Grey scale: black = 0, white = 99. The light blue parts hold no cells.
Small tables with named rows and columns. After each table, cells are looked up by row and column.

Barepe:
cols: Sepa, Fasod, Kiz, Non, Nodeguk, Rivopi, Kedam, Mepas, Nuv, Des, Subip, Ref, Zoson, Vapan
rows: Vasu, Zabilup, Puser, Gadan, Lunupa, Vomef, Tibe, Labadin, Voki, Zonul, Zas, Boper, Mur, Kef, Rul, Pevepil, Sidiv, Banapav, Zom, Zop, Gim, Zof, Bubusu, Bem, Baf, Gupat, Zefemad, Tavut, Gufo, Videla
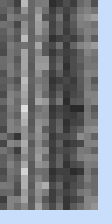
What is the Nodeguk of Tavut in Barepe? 39
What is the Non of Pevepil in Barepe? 86
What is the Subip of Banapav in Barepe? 26
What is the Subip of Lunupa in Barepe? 32
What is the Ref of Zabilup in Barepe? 46
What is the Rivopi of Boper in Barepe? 47
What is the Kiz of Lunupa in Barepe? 36
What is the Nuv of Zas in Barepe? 36
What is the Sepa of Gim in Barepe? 27
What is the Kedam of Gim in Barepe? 39
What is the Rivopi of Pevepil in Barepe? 44
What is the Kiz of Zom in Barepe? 48

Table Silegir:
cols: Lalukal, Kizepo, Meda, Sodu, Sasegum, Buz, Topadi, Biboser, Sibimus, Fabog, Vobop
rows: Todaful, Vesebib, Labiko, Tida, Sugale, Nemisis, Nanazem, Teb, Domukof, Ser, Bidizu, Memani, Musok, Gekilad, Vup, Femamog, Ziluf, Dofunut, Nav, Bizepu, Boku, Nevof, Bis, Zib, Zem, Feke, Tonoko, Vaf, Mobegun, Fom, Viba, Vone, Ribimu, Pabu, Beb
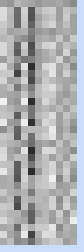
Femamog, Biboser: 66
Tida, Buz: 66
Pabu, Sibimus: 63
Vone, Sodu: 64
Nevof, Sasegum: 17
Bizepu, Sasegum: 43
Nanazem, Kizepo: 73
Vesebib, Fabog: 76
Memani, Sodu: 82
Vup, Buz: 65

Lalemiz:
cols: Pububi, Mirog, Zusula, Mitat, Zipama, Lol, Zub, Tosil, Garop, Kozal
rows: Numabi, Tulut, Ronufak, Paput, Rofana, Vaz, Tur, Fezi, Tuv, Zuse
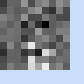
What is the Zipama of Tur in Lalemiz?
90
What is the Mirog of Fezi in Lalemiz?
39
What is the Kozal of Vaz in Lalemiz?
53
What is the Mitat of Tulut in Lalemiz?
38
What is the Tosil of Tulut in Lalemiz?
19
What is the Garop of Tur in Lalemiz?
43
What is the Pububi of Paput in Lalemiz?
44
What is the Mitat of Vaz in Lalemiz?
21
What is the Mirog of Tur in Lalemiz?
52
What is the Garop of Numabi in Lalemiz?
55
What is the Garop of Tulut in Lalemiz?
49
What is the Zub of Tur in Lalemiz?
38
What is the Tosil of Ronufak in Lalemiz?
37
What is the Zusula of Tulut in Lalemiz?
35
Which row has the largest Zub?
Zuse

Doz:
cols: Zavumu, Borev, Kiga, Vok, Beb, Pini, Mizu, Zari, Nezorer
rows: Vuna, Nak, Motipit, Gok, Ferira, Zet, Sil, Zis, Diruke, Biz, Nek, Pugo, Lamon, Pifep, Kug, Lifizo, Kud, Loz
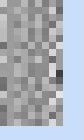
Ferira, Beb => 50
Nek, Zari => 86
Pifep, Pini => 72
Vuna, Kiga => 59
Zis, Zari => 83
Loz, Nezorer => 62
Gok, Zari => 45
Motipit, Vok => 70
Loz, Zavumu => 48
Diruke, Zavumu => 78
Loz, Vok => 59
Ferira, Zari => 78
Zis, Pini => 57
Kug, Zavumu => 61
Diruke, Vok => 66
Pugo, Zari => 50

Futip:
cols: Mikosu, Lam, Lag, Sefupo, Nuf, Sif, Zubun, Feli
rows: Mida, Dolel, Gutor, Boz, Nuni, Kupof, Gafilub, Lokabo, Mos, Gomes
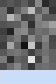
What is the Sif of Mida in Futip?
53
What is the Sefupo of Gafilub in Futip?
7
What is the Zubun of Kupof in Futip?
51
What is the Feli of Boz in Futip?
62
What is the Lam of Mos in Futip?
18
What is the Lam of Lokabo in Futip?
43
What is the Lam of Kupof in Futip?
39
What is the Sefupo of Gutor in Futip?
26
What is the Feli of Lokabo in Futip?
38
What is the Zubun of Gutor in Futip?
35
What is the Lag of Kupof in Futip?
47
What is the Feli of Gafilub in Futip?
30
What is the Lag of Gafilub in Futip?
38
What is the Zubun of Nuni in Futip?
41
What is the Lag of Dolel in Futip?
37
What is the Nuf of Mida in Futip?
26
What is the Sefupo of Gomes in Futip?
38
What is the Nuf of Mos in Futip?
88
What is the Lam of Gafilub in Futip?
64
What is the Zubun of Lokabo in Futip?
44

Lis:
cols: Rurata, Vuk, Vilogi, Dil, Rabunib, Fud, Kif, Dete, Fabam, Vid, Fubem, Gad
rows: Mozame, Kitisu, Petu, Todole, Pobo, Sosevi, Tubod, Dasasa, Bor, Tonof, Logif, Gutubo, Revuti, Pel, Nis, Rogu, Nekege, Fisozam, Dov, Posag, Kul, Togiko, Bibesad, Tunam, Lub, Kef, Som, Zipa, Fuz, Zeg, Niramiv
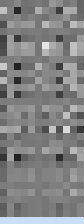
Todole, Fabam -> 57
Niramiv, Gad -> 51
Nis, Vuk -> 49
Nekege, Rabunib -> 55
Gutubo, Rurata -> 71
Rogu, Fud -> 47
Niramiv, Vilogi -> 41
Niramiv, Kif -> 45
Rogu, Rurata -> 34
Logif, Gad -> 56
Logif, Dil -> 52
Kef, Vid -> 47
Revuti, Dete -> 55
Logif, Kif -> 53
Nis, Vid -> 52
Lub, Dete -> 51
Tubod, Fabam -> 59
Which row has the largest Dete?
Dov

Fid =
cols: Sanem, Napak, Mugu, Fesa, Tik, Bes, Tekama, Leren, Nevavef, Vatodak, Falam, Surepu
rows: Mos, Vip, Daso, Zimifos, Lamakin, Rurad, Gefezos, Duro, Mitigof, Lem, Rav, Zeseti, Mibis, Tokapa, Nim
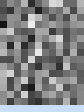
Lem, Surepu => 42
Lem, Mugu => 35
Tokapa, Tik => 27
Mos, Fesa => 70
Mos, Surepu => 70
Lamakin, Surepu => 41
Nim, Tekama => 35
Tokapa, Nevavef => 46
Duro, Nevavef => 59
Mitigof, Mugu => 53
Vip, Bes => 13
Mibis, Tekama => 41
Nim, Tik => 25
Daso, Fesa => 25
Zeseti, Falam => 65
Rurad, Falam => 47
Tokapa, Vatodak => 57
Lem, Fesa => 71
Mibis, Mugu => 59

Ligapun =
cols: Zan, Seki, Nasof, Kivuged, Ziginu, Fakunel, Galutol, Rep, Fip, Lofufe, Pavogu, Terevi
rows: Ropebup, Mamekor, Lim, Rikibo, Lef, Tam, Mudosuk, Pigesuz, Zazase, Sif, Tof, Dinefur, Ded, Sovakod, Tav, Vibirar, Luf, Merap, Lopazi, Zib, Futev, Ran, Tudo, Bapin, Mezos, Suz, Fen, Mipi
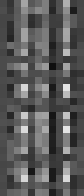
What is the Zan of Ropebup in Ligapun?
28
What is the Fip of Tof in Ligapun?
32
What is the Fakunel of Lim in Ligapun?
26
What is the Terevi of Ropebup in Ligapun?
27
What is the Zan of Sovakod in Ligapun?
28
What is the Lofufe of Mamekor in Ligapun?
55
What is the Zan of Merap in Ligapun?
31
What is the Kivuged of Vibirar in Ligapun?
24
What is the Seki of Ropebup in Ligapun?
20
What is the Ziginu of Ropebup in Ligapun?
34
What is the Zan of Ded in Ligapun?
28
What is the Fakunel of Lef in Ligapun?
42
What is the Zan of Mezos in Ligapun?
28
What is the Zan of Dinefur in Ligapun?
29
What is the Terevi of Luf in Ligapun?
25
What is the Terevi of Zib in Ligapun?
25
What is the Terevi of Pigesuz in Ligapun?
31
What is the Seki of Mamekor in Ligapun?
23

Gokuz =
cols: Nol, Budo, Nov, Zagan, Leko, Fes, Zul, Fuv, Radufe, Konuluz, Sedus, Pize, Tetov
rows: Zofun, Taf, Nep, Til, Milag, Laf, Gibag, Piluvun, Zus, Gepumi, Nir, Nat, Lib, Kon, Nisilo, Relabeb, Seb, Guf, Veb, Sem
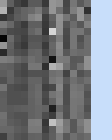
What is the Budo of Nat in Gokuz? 38
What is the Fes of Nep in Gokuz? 54
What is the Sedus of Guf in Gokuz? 34
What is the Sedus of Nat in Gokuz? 43
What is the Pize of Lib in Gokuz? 44
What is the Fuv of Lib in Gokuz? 28
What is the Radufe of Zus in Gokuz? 48
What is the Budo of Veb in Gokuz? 40
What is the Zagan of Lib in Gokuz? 28
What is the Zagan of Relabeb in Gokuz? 37
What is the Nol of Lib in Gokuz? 45
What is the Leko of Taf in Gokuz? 41
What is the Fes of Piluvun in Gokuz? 40
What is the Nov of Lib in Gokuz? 29
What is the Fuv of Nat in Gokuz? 46
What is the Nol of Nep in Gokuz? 20
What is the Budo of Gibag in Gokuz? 38
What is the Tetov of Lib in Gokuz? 36
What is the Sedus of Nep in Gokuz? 36
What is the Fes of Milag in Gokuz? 43

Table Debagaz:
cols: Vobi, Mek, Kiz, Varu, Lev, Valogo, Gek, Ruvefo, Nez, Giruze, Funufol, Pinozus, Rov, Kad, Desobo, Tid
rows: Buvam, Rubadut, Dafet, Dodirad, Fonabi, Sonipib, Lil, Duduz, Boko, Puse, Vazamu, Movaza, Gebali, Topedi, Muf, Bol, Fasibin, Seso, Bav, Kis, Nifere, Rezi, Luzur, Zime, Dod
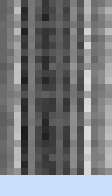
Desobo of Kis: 54
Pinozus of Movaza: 29
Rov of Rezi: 83
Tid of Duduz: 57
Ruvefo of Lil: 26
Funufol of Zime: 54
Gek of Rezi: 26
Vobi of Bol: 40
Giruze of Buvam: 31
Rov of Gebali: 82
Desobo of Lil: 48
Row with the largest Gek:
Topedi

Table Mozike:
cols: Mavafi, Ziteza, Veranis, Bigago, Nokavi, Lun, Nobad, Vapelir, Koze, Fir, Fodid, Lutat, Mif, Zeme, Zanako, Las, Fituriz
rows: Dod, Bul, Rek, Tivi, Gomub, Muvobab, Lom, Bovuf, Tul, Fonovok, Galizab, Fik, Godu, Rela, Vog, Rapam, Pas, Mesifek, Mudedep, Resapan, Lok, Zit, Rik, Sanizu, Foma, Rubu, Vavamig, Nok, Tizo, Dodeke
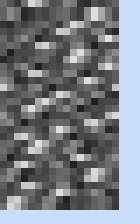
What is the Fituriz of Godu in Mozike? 75
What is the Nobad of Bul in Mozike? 26
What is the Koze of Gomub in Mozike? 79
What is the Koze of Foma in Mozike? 39
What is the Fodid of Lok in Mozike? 53
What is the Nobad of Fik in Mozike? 33
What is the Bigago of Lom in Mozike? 25

